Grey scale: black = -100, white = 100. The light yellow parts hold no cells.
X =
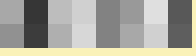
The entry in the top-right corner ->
-31
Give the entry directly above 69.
63
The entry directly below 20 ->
32
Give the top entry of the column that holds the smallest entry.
-58
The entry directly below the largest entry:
63

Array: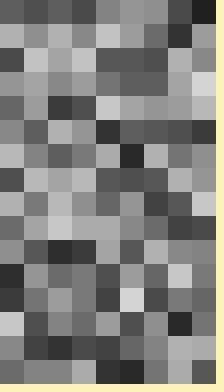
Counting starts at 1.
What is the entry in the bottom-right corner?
-32
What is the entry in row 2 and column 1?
39
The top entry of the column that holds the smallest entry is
-75
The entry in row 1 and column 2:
-38
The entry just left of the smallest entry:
-43
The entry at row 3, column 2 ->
51
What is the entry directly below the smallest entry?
22
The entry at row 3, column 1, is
-43
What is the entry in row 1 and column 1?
-26
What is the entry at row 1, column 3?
-26
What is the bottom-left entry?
-16

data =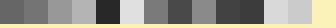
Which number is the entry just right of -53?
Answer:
70
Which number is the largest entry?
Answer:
76
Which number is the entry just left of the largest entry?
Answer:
-69

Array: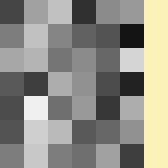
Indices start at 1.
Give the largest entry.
88
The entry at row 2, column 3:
4
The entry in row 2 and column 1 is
-2
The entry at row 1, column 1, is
-46
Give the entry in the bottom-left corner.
-2
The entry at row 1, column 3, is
51
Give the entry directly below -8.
36
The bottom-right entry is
-51
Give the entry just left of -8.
41
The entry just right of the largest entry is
-13
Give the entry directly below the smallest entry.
67
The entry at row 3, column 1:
31
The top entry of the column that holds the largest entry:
26

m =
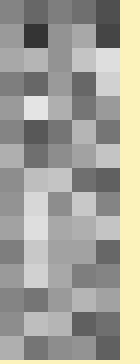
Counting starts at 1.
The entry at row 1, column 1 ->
4
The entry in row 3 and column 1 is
32
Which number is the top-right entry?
-37
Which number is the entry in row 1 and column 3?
-2
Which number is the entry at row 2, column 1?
20
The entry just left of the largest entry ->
20
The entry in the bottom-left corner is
37
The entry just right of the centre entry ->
-13
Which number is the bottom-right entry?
-25
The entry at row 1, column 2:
-19
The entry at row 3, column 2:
43
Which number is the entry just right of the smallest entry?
15
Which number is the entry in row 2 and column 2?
-59
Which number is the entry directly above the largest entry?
-19

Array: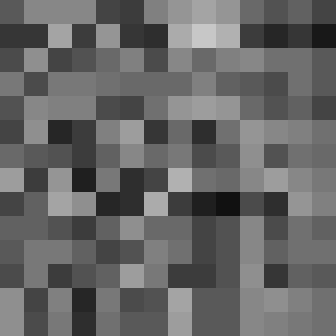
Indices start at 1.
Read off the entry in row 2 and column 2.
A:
-58
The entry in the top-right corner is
-47
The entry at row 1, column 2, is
6
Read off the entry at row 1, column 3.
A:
6
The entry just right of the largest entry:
39
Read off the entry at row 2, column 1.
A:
-58
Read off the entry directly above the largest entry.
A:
29
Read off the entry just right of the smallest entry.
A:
-41
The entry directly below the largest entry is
-18
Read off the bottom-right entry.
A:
-12
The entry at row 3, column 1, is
-41
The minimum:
-87
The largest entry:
56
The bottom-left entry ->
12
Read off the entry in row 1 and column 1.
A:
-30
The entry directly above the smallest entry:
-18
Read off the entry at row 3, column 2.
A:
12
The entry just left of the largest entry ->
34
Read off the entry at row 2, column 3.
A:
29
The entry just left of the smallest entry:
-76
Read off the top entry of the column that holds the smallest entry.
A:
17

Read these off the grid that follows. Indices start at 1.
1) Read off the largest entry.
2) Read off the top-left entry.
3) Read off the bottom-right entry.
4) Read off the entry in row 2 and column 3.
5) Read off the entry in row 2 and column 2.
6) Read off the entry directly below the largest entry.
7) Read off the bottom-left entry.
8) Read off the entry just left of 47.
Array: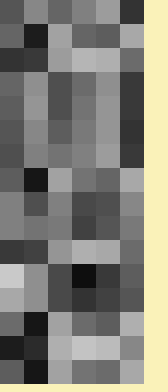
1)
58
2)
-33
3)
32
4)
27
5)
-78
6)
32
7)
-27
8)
53
